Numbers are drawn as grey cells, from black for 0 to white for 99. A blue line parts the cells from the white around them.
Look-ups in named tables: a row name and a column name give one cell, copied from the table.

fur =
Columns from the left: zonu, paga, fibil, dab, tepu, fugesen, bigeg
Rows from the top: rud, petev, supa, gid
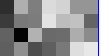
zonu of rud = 18
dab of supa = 41
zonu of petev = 23
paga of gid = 56
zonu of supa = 38
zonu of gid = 37
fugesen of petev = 75
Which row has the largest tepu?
rud

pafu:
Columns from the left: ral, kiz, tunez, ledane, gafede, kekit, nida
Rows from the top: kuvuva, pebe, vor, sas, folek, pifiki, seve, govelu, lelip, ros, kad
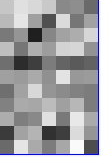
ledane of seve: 58
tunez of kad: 66
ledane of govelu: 73
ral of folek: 43
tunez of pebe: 62
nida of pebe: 63
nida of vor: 83
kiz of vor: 58
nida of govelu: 48
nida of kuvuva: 41
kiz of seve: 63
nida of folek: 38
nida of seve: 48
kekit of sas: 83
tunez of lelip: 53
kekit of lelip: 90
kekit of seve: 50
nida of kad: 30
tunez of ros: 70
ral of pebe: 72
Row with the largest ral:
kuvuva

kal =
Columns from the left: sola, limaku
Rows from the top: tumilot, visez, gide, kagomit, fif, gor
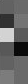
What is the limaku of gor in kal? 41
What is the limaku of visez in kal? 45
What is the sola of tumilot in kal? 38
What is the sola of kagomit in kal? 34
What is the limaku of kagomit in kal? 4
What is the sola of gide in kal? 82
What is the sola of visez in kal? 19
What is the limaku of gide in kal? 35
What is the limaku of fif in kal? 41
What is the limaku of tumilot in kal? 41
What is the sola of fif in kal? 38
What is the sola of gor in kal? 48

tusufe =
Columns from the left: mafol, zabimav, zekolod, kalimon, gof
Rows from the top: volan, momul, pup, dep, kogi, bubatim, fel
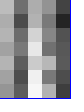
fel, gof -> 24
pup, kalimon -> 52
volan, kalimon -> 57
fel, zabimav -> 36
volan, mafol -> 73
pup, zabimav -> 42
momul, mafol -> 67
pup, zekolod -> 82
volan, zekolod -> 67
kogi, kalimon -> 71
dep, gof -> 34
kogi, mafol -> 70
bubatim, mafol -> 63
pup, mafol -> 70
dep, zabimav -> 47
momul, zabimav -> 29

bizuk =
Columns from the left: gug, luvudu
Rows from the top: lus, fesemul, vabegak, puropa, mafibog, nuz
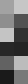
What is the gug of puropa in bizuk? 15
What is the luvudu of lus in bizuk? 77
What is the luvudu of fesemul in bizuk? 32
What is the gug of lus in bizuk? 63
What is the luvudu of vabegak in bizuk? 19
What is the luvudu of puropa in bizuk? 14
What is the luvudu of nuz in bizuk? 47
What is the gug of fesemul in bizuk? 55
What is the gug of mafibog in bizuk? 38
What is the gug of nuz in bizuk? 10
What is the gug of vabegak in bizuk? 76
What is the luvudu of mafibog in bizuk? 73
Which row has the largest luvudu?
lus

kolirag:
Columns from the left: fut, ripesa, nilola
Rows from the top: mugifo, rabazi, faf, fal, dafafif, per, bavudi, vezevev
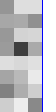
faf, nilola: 83
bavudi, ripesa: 67
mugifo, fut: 58
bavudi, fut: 50
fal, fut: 60
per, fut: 64
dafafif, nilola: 87
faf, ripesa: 82
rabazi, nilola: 56
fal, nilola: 66
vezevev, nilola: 53
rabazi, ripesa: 66
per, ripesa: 72
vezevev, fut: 80
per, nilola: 91
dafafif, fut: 86
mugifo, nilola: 86
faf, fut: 59

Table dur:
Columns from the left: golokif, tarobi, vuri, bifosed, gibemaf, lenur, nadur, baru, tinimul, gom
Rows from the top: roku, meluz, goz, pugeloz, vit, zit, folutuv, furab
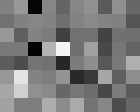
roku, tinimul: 56
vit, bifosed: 44
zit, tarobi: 88
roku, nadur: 56
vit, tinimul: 47
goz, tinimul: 44
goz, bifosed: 48
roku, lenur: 52

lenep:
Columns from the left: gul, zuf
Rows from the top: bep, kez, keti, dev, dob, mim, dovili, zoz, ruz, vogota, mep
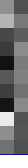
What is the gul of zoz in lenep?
8
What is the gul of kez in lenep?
70
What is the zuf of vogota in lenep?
33
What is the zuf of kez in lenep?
47
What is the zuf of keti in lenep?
36
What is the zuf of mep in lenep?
31
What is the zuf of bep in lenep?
31
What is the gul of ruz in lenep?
91
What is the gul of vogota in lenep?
55
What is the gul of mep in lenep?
44
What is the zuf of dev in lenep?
54
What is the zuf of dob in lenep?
48
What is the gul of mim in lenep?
34
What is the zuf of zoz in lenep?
53
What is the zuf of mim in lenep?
50
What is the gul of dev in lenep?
23
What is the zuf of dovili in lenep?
44
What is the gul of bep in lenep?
56
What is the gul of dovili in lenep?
24

